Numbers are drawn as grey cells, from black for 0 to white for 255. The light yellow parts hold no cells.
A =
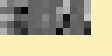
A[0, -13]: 173
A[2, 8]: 133
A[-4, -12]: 107
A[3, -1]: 71
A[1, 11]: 102
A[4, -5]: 11
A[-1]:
[176, 118, 76, 41, 99, 94, 102, 98, 11, 124, 97, 102, 35]
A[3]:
[130, 95, 53, 74, 99, 105, 118, 100, 115, 42, 98, 98, 71]
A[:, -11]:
[134, 49, 93, 53, 76]
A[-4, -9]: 98
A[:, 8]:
[97, 156, 133, 115, 11]
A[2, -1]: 197
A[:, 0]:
[173, 113, 179, 130, 176]
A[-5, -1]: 169
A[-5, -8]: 100

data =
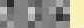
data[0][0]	119
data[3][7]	121
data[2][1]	122
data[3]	[111, 162, 130, 130, 90, 140, 129, 121, 147, 140]
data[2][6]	130
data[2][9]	80
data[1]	[196, 107, 128, 129, 204, 115, 130, 162, 85, 170]
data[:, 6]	[131, 130, 130, 129]
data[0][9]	125
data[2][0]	156
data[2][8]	50

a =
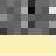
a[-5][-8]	100
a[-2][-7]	98
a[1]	[104, 86, 105, 175, 10, 104, 87, 229]
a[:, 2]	[101, 105, 92, 102, 107]
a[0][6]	103
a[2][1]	109
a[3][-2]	103
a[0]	[100, 117, 101, 131, 43, 104, 103, 124]
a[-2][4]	55
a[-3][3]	123
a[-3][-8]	144
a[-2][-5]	159

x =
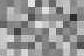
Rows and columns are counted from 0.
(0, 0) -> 131
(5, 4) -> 181
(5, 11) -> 117
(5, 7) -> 191
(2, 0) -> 128
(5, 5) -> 108
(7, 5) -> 167
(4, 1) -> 138
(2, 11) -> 125
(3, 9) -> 101
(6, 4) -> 97
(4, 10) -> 119
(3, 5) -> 222
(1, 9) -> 191
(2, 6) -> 152
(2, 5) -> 130
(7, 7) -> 137
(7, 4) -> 155
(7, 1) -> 204
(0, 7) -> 104
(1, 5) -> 151
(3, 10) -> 134
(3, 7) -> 164
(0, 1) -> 118
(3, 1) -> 131
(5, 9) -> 120
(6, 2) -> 114
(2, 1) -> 179

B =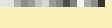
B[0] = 230
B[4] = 154
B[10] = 130
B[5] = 196

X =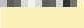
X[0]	192
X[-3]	214
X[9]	51
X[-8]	217

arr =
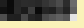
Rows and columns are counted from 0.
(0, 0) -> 30
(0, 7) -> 62
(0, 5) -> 40
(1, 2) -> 40
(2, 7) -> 86
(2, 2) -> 31
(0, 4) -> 43
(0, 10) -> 106
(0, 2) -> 39
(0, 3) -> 44

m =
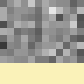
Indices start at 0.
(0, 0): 112
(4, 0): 173
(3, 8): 154
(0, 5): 134
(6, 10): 149
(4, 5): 94
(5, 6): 162
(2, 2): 148
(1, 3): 147
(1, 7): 230
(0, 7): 151
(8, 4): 162
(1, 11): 183
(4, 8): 131
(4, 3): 126
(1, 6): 164
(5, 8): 122
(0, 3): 144
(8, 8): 164
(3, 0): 78
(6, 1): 136
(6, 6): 152
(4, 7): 145
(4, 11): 129
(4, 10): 159
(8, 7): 100
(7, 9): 179
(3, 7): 150
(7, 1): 123
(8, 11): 107
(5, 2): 129
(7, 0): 130
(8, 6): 123

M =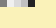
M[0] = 126
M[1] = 240
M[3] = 192

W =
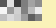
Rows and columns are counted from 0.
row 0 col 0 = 86
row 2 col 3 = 158
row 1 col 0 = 245
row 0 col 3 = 126
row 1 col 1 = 153
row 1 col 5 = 237
